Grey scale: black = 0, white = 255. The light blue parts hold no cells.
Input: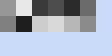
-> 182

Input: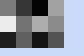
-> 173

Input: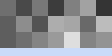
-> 104

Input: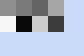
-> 203

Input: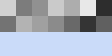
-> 52

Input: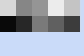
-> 98

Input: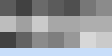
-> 174

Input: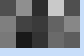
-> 99

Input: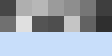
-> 98
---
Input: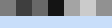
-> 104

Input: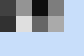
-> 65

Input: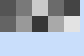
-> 84

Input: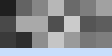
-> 58

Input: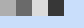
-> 174

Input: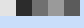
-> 112

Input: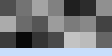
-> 44
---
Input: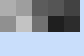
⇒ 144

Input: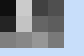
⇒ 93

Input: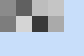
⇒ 197

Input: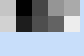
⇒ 210

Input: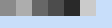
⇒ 173

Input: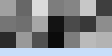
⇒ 80
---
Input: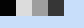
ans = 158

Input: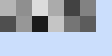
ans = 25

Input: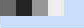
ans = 151

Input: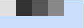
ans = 86

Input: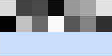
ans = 105

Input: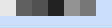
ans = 82

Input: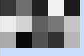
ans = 82

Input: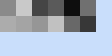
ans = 150

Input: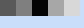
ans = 4

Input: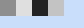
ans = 35
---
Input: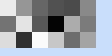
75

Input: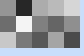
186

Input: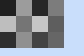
39

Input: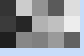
90

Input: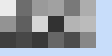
120

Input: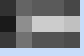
91

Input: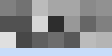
137

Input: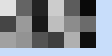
92

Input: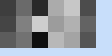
199

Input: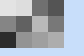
112
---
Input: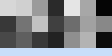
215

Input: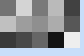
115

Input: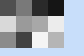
80

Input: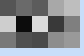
85

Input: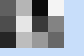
96

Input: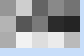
150

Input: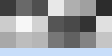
59

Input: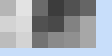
181

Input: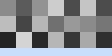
139
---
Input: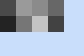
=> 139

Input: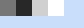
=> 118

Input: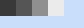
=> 86

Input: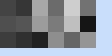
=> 168

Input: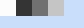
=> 113

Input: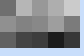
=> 174
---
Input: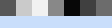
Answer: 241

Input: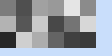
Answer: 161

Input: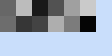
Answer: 25

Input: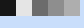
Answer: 108

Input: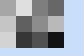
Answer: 126

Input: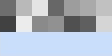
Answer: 228

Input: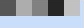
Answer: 129

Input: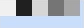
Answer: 214
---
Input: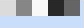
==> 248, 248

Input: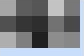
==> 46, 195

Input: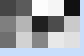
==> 32, 252

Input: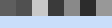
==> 58, 200

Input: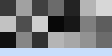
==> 8, 215

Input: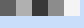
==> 56, 244

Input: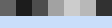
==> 162, 204

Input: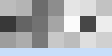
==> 165, 251
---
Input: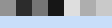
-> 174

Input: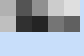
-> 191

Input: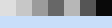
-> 183

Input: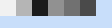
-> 145

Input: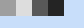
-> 88

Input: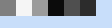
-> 127

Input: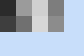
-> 155

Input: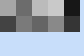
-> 166

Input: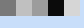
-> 156
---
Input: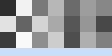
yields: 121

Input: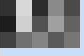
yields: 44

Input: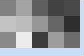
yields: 95

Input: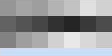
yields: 158

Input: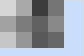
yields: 60

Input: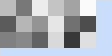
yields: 236

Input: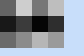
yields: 119
